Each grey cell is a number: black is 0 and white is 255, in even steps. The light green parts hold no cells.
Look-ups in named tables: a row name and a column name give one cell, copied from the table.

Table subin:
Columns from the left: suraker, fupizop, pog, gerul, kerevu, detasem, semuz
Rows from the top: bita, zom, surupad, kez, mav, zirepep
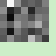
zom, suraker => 143
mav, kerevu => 56
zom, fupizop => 34
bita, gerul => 87
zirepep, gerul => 85
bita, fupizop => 248
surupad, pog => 122
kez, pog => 155
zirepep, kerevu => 189
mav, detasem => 79
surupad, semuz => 116
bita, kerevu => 100
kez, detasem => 172
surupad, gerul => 116
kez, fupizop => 94
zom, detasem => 103
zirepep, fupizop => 141
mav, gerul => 88
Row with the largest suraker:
zom

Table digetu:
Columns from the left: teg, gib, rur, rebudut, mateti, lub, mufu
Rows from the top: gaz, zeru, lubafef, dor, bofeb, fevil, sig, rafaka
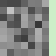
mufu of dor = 142
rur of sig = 137
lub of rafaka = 147
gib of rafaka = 96
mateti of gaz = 125
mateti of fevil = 126
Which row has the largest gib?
zeru

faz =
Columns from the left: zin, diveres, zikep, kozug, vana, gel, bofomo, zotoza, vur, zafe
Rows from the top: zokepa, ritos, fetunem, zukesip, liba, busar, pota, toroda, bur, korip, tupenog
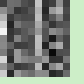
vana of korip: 80
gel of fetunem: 190
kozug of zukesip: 96
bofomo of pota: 35
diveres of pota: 99
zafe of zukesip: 86
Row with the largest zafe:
bur

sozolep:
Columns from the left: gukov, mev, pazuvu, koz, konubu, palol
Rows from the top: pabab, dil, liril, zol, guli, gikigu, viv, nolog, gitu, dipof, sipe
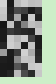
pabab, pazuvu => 187
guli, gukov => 27
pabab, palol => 192
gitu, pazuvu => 137
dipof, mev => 25
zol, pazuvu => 41
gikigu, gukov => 27
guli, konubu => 35
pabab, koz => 203
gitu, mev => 26
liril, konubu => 205
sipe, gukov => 27
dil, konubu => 27
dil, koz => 64
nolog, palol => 39

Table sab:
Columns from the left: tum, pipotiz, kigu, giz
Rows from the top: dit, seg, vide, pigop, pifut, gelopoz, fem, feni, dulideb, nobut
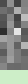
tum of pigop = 80
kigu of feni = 123
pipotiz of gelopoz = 152
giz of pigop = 131
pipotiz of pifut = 133
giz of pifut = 88
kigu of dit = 67
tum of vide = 87
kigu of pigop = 80
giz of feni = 99
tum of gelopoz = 164
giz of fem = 181
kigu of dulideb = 123
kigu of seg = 175
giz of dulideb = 113
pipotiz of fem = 152
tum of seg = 111

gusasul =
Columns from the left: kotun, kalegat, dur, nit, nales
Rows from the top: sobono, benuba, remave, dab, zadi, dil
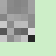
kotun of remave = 133
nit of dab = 189
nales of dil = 38
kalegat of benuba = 136
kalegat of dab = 140
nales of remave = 141
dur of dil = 167

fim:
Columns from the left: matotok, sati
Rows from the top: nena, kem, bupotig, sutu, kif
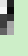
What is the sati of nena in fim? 35
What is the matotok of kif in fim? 99
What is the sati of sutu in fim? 164
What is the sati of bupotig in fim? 51
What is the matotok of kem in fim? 245
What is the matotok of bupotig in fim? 63
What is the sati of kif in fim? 170
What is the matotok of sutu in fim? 61

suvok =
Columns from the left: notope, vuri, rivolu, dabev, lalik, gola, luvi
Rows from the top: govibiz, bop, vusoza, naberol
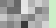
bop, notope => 157
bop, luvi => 153
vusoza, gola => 180
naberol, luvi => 209
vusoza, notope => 201
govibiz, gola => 206

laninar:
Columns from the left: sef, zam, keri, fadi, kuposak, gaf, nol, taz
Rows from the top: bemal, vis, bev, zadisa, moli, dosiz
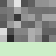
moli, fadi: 133
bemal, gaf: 145
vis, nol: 112
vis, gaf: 114
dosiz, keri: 118
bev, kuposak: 158
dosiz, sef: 189
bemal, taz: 158
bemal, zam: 155
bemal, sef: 88
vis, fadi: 136
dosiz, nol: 75
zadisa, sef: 90
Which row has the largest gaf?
moli

